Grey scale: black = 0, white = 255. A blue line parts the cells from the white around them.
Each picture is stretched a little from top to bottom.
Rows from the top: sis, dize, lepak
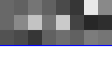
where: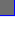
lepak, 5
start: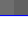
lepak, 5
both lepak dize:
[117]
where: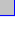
dize, 3
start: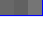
sis, 1
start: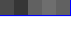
lepak, 2

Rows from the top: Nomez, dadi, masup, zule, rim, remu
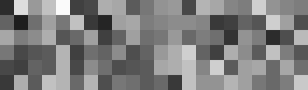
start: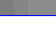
dadi, 11
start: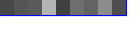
zule, 2
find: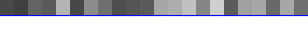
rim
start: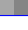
Nomez, 16

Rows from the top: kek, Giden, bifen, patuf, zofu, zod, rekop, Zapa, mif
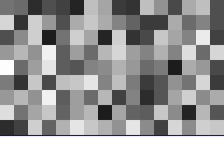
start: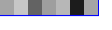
Zapa, 3
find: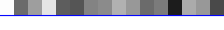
zofu
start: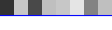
zod, 2
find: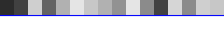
mif

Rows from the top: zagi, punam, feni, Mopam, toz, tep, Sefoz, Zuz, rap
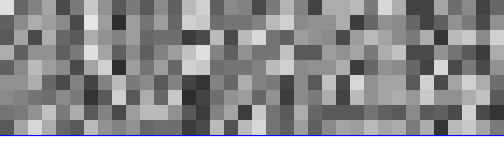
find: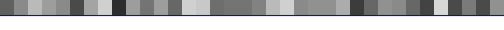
toz
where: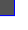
rap, 17
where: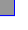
Sefoz, 30
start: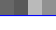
rap, 5
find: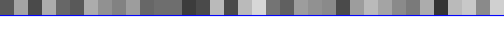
feni
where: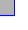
zagi, 21

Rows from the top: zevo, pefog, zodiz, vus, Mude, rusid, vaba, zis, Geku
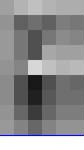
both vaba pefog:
[111]
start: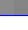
zodiz, 5
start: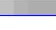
zevo, 3

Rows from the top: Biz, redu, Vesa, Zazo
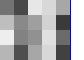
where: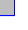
redu, 1
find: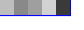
redu
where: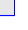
Biz, 3
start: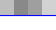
redu, 1

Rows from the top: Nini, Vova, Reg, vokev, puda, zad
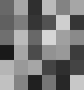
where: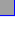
Reg, 5
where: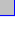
zad, 1

